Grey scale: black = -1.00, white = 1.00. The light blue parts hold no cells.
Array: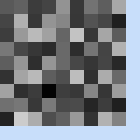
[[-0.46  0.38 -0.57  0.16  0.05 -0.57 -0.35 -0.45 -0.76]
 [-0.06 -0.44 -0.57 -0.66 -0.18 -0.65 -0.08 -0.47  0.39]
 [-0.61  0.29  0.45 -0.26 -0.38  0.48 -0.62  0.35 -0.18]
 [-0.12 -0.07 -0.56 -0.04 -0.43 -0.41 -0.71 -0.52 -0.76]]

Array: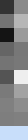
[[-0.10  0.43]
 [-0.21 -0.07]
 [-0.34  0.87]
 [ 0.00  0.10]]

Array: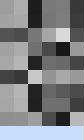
[[ 0.27  0.32 -0.76 -0.07 -0.01 -0.53]
 [ 0.26  0.34 -0.11 -0.43 -0.81  0.21]
 [-0.48 -0.55  0.56  0.16  0.32  0.20]
 [ 0.30  0.40 -0.75 -0.13 -0.13 -0.51]]

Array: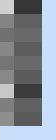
[[ 0.03 -0.25 -0.25]
 [ 0.06 -0.27 -0.27]
 [ 0.07 -0.28 -0.28]
 [-0.01 -0.25 -0.25]]

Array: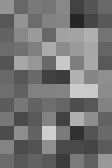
[[-0.32  0.15 -0.15  0.02  0.04 -0.70 -0.45 -0.31]
 [-0.15 -0.11  0.00  0.34  0.10  0.21  0.31 -0.21]
 [-0.18 -0.32 -0.17 -0.49 -0.53  0.39  0.04  0.12]
 [-0.28 -0.06 -0.22 -0.14 -0.21 -0.39 -0.32  0.02]
 [-0.40  0.11 -0.22  0.62 -0.04 -0.61 -0.34 -0.17]
 [-0.16 -0.32 -0.23 -0.30 -0.53 -0.04 -0.25  0.19]]

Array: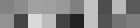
[[ 0.15 -0.46  0.70  0.47 -0.48 -0.73  0.52 -0.35 -0.09 -0.03]]

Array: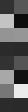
[[ 0.53 -0.90]
 [-0.66 -0.68]
 [ 0.32 -0.86]
 [-0.66 -0.67]]
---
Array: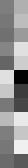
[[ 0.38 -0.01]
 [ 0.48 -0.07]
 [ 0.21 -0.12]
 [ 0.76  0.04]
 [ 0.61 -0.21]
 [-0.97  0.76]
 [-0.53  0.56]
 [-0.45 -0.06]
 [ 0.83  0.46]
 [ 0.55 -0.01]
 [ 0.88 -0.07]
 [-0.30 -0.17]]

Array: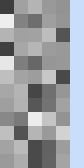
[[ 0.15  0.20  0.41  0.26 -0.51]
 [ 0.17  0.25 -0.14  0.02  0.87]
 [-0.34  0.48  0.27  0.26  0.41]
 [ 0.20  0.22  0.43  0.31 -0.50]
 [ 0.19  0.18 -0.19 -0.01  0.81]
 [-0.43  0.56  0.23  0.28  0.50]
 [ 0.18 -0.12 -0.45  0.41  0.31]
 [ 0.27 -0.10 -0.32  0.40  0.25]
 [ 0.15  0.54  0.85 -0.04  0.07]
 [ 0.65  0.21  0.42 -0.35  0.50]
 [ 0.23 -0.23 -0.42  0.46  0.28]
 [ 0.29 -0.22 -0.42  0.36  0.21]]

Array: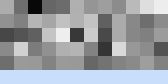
[[ 0.86  0.74  0.46  0.10  0.24  0.17  0.38 -0.15 -0.20 -0.94 -0.14  0.35]
 [ 0.09 -0.14  0.07  0.34 -0.25  0.53  0.39  0.51  0.30  0.42  0.01  0.14]
 [ 0.22  0.00  0.06  0.34 -0.43  0.59 -0.56  0.87  0.54 -0.25 -0.34 -0.44]
 [-0.35  0.10  0.19  0.70 -0.59  0.02  0.41  0.38  0.14 -0.03  0.64  0.08]
 [ 0.01  0.24  0.08  0.03 -0.10 -0.19  0.20  0.21  0.03  0.20  0.21 -0.14]]

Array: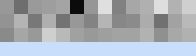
[[ 0.62  0.40  0.74  0.38  0.31  0.01  0.75  0.18 -0.91  0.29  0.24  0.21
  -0.14  0.19]
 [ 0.45  0.27 -0.11  0.35  0.09  0.06  0.42  0.03  0.19 -0.10  0.37 -0.06
   0.41  0.15]
 [ 0.39  0.32  0.13  0.40  0.28  0.28  0.25  0.20  0.26  0.45  0.62  0.20
   0.30  0.08]]

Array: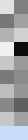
[[ 0.00  0.77]
 [ 0.26 -0.07]
 [ 0.63  0.40]
 [-0.90  0.88]
 [ 0.21  0.56]
 [ 0.10 -0.04]
 [ 0.18  0.48]
 [-0.25  0.06]
 [ 0.27  0.56]]

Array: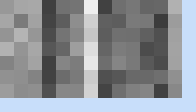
[[ 0.39 -0.19 -0.21 -0.07 -0.13 -0.49  0.87 -0.09 -0.11 -0.50  0.32  0.30
   0.19]
 [ 0.22 -0.53 -0.06 -0.04 -0.27 -0.25  0.62  0.11 -0.27 -0.47  0.27 -0.04
   0.30]
 [ 0.26 -0.37 -0.25 -0.13 -0.12 -0.27  0.55  0.06 -0.09 -0.40  0.18  0.41
   0.16]
 [ 0.28 -0.36 -0.40 -0.06 -0.03 -0.21  0.73  0.24 -0.20 -0.32  0.31  0.16
   0.40]
 [ 0.27 -0.40 -0.30 -0.05  0.04 -0.14  0.80 -0.03  0.04 -0.50  0.28  0.14
   0.03]
 [ 0.13 -0.13 -0.18 -0.18 -0.32 -0.37  0.59 -0.04 -0.15 -0.48  0.03  0.12
   0.14]
 [ 0.07 -0.49  0.04  0.00 -0.13 -0.47  0.65  0.05  0.06 -0.37  0.12  0.10
   0.22]]

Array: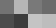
[[-0.16 -0.05  0.43 -0.10]
 [ 0.48  0.54 -0.53 -0.40]]
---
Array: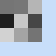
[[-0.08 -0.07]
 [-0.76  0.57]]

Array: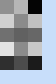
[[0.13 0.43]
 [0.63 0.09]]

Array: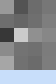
[[ 0.20 -0.35]
 [-0.14 -0.20]]

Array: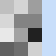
[[0.50 0.66]
 [0.69 0.03]]

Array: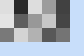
[[ 0.74 -0.68]
 [ 0.79 -0.26]]

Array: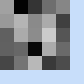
[[ 0.26 -0.98]
 [ 0.20  0.41]]

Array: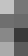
[[ 0.53 -0.07]
 [-0.13 -0.16]]

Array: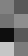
[[ 0.02 -0.31]
 [-0.10  0.11]]
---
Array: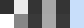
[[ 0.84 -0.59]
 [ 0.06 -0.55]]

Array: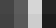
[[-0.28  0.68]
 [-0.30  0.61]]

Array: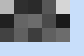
[[-0.63 -0.67]
 [-0.21 -0.15]]

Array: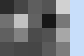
[[-0.45 -0.26]
 [ 0.51 -0.23]]

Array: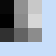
[[0.14 0.57]
 [0.09 0.69]]

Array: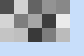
[[ 0.65 -0.22]
 [-0.01  0.30]]
